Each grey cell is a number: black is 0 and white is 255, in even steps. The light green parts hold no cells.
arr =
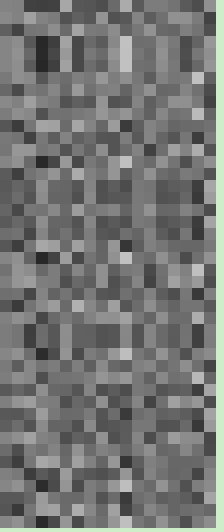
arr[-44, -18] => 131
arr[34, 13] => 97
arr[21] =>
[133, 144, 99, 40, 67, 157, 72, 116, 101, 145, 193, 116, 108, 144, 118, 76, 112, 146]
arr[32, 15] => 96
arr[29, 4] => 76
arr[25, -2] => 116
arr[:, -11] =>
[85, 87, 122, 106, 120, 109, 120, 113, 87, 125, 132, 107, 98, 120, 129, 132, 137, 116, 134, 125, 129, 116, 104, 94, 123, 135, 130, 96, 97, 124, 95, 126, 132, 93, 122, 138, 90, 108, 129, 87, 124, 123, 135, 122]
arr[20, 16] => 103
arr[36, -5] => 112
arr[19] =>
[110, 114, 71, 133, 99, 114, 89, 125, 87, 83, 111, 101, 129, 92, 78, 118, 57, 128]
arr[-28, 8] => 81
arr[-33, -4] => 85
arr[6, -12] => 127
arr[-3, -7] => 110
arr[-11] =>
[127, 148, 158, 127, 124, 79, 104, 93, 144, 80, 98, 133, 68, 112, 161, 136, 151, 77]
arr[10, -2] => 107
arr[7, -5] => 103
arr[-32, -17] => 151
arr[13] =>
[133, 145, 105, 41, 71, 153, 73, 120, 107, 149, 192, 118, 107, 146, 116, 79, 120, 143]
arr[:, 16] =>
[77, 123, 115, 100, 119, 104, 192, 113, 122, 186, 107, 61, 173, 120, 116, 62, 57, 114, 60, 57, 103, 112, 192, 154, 57, 116, 173, 64, 64, 127, 111, 184, 62, 151, 75, 56, 138, 112, 104, 69, 126, 73, 112, 123]
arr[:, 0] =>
[131, 137, 96, 133, 133, 133, 121, 104, 137, 124, 86, 120, 118, 133, 91, 89, 92, 101, 90, 110, 87, 133, 114, 126, 111, 86, 128, 124, 124, 134, 122, 125, 89, 127, 88, 94, 132, 108, 87, 128, 134, 88, 85, 134]
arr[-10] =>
[88, 87, 103, 156, 120, 106, 107, 122, 84, 108, 58, 109, 117, 97, 101, 93, 75, 163]
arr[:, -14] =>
[65, 123, 141, 62, 71, 63, 118, 134, 123, 114, 161, 93, 124, 71, 148, 104, 101, 136, 102, 99, 158, 67, 124, 124, 99, 156, 106, 87, 87, 76, 124, 113, 104, 124, 120, 100, 124, 131, 158, 77, 75, 118, 162, 74]
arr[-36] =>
[137, 129, 159, 130, 123, 82, 96, 87, 148, 82, 88, 132, 95, 112, 144, 144, 122, 67]
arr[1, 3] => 130
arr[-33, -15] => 120
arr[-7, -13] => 103
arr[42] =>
[85, 58, 118, 157, 162, 107, 173, 135, 106, 161, 67, 98, 134, 119, 101, 109, 112, 104]
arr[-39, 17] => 149
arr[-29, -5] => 85
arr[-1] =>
[134, 145, 108, 42, 74, 150, 74, 122, 111, 150, 191, 119, 106, 146, 115, 80, 123, 141]

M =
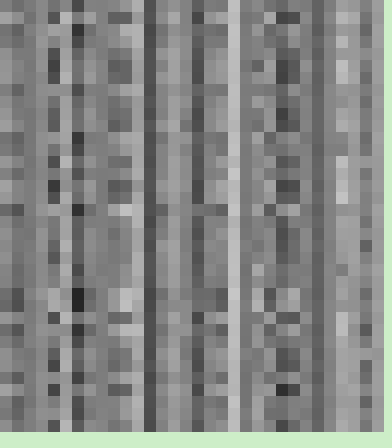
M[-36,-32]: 126
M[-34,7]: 112
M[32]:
[161, 138, 121, 142, 68, 154, 118, 147, 127, 92, 99, 162, 81, 137, 160, 144, 73, 146, 158, 180, 116, 147, 151, 47, 74, 139, 102, 133, 159, 164, 133, 158]
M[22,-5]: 134
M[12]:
[121, 106, 120, 142, 114, 150, 72, 129, 126, 130, 151, 164, 81, 131, 152, 130, 88, 129, 117, 192, 121, 140, 116, 112, 127, 128, 96, 127, 127, 151, 116, 157]
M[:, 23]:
[103, 69, 118, 102, 90, 69, 66, 100, 93, 64, 75, 127, 112, 85, 105, 69, 90, 141, 86, 77, 82, 90, 109, 104, 136, 145, 91, 132, 108, 83, 80, 121, 47, 112, 110, 72]
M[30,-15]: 133
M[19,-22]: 132
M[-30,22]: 149
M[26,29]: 158
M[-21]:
[161, 132, 125, 138, 57, 143, 116, 151, 122, 89, 99, 147, 84, 148, 160, 143, 73, 142, 164, 183, 122, 134, 162, 69, 77, 140, 96, 130, 183, 159, 134, 155]
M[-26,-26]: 112
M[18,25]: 124
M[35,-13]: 188
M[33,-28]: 124
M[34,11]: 172
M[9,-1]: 151
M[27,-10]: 98
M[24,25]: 117
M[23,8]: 130
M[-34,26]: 92
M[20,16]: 90
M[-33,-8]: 139
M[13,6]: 105
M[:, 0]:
[126, 161, 115, 120, 144, 148, 150, 126, 140, 149, 157, 115, 121, 150, 129, 161, 151, 105, 134, 143, 137, 143, 132, 130, 110, 104, 149, 109, 125, 143, 142, 118, 161, 127, 120, 141]
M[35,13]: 129
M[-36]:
[126, 110, 122, 136, 114, 133, 73, 129, 128, 132, 148, 174, 81, 131, 145, 130, 94, 123, 120, 191, 125, 136, 114, 103, 127, 123, 98, 125, 158, 151, 128, 157]
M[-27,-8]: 99
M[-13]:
[130, 108, 120, 139, 127, 160, 93, 125, 130, 125, 144, 164, 81, 137, 156, 130, 96, 125, 122, 187, 117, 140, 124, 104, 123, 128, 97, 132, 156, 148, 131, 155]
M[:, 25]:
[123, 136, 125, 123, 126, 143, 132, 123, 131, 129, 131, 119, 128, 131, 130, 140, 135, 119, 124, 136, 135, 129, 123, 128, 117, 120, 140, 119, 124, 136, 130, 122, 139, 129, 121, 130]
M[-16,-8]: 108
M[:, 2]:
[122, 114, 127, 120, 122, 120, 123, 122, 124, 118, 119, 119, 120, 117, 120, 125, 125, 124, 120, 117, 122, 125, 121, 120, 129, 121, 123, 126, 128, 118, 121, 123, 121, 117, 126, 126]
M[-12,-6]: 95

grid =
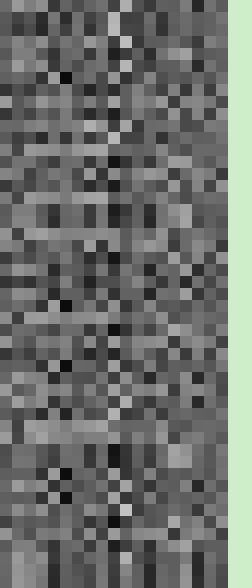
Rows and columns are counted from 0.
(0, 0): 106
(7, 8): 73
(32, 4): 122
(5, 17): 114
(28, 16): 140
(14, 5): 110
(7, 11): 128
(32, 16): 137
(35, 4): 141
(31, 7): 78
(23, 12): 94
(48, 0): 101
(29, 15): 58
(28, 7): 137
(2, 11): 68
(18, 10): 72
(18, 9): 40
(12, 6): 149
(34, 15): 104
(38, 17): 88
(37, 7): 53
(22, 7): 69
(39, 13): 75
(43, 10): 64
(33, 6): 77
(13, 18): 113
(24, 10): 98
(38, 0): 80
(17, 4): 54
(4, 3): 89
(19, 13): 145
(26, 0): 140
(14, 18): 58
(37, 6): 107
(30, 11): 77
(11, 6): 114
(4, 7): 57
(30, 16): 101
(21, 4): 87

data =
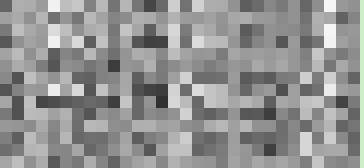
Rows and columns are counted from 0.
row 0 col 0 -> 101
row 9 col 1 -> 81
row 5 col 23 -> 167
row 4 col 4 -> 93
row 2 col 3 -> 157
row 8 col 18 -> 186
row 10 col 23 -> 110
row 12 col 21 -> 121
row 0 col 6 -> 198
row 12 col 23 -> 117
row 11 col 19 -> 158
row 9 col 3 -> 184
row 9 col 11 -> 104
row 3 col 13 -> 66
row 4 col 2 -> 144
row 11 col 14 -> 178
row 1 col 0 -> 160
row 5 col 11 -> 145
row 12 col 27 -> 168
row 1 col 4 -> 113
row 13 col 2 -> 145
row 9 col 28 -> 163
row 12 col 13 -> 161
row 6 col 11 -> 94
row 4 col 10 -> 148
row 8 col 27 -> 134
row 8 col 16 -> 104
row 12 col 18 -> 123
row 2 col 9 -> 119
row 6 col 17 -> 109
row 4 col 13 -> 137
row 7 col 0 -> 84
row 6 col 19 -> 155
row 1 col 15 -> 155
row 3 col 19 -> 149
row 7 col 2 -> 153
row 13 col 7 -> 173
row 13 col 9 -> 99
